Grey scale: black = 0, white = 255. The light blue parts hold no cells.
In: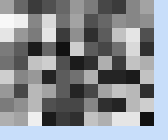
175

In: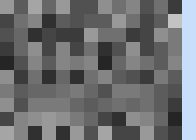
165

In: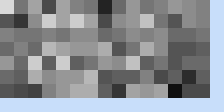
84

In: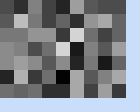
111

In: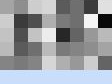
132
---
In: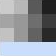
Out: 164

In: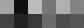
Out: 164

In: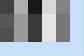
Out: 87

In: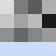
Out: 198

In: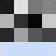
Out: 180

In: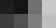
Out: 29

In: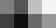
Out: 127

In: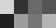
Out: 213
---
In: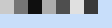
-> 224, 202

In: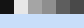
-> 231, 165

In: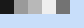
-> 238, 184

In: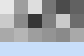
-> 231, 222

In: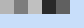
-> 192, 181

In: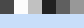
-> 252, 193

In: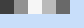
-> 246, 186

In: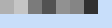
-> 197, 176
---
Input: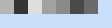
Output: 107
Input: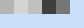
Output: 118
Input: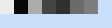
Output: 125
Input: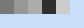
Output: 204
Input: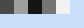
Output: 242
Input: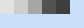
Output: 62
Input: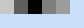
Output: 156
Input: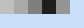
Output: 148
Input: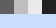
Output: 34
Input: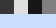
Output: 127
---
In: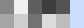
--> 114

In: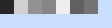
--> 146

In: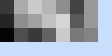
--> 57

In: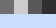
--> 88

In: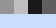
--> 25

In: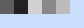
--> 208

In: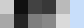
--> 126
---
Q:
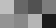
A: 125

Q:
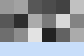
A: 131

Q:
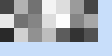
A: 167

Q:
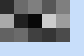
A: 157

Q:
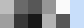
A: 250

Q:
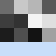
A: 223

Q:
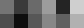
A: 207

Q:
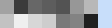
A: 184

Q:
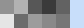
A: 98

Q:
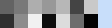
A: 201
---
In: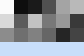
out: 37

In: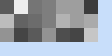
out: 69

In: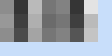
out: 85

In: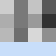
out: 216

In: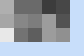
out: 156

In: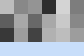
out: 189
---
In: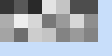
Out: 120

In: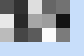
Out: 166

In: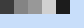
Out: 152

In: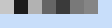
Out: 101

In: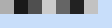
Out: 203

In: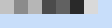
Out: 75

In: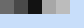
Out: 18

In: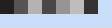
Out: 72

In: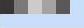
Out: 203
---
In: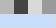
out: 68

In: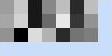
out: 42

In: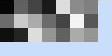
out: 97

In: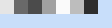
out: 250

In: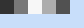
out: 247

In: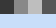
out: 136

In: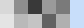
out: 196

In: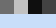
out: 193

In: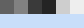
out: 36

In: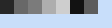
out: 206
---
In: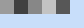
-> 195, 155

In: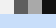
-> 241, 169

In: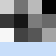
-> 247, 208

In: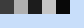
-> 196, 175

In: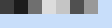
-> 220, 197

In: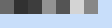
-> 212, 146

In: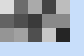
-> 220, 199
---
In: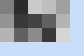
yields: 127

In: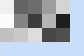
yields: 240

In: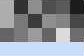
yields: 173

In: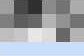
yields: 159

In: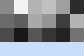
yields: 137

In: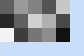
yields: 96

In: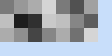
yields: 122

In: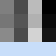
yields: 127

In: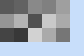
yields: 89
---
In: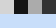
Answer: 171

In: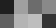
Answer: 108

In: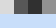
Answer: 48

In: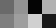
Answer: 4

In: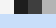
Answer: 62

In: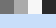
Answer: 247
